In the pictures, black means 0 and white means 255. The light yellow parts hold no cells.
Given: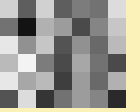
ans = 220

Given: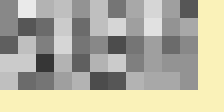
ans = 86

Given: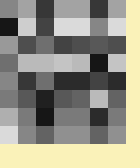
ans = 163

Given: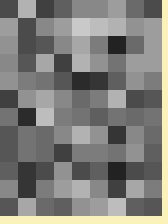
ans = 75

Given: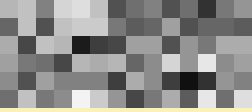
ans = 149

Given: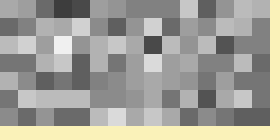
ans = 178
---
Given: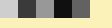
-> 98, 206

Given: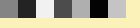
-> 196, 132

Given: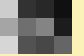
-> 16, 214

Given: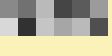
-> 155, 216

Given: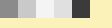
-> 59, 139

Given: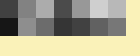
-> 184, 22

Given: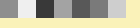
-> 206, 142

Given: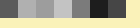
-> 70, 91

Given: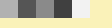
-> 242, 177

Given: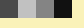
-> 17, 74
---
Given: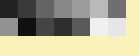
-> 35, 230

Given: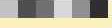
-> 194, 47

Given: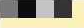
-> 120, 52

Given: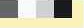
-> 101, 27

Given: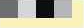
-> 110, 181

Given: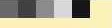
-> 104, 23

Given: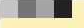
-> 196, 34

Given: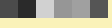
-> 75, 85

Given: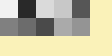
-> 241, 148
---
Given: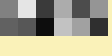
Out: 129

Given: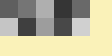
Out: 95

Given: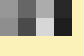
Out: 151

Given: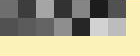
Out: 110

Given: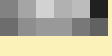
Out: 130

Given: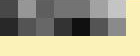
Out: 72
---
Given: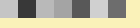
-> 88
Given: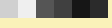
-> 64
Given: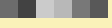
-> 184
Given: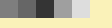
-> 52
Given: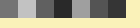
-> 159
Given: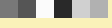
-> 41
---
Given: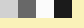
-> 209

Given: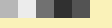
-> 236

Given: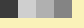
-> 59

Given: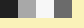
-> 33

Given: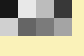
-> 208

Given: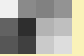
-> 86
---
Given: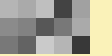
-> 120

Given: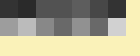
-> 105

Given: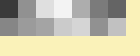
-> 145

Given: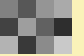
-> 97

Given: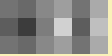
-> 93

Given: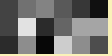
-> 165

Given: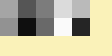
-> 250

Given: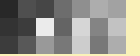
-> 132

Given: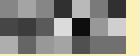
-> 152
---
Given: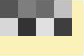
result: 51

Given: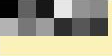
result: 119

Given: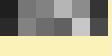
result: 130

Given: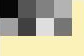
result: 64

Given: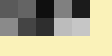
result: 68

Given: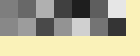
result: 156

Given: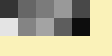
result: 132
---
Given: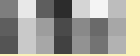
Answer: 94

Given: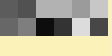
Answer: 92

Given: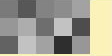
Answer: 151

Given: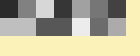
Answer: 43

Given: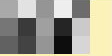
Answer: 118

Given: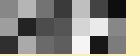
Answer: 158

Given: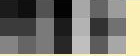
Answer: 59
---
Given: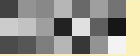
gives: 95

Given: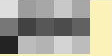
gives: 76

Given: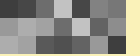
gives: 99

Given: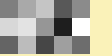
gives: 30

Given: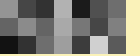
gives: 70

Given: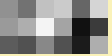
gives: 17

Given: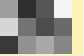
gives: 76

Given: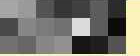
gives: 92

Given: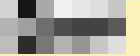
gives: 67
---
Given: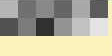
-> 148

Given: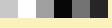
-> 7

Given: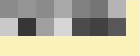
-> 75

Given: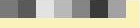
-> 132

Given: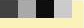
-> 169

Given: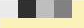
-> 48

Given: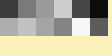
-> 131

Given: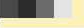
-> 44
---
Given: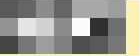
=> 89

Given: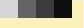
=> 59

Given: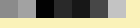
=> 71

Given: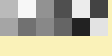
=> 34

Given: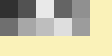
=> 222

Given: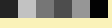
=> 150
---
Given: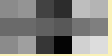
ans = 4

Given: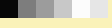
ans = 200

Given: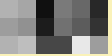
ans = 71

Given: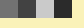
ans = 66

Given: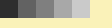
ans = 127

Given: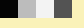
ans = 188
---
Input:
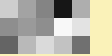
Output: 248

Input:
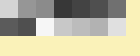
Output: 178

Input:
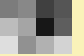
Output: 23

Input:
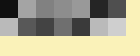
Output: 186

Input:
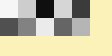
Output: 101

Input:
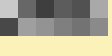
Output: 115

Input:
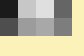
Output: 168

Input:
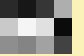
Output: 224

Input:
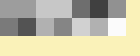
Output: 177
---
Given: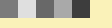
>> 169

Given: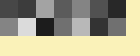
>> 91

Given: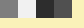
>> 80

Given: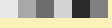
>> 211

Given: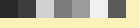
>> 124

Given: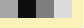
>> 220

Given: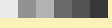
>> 105

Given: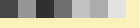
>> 110
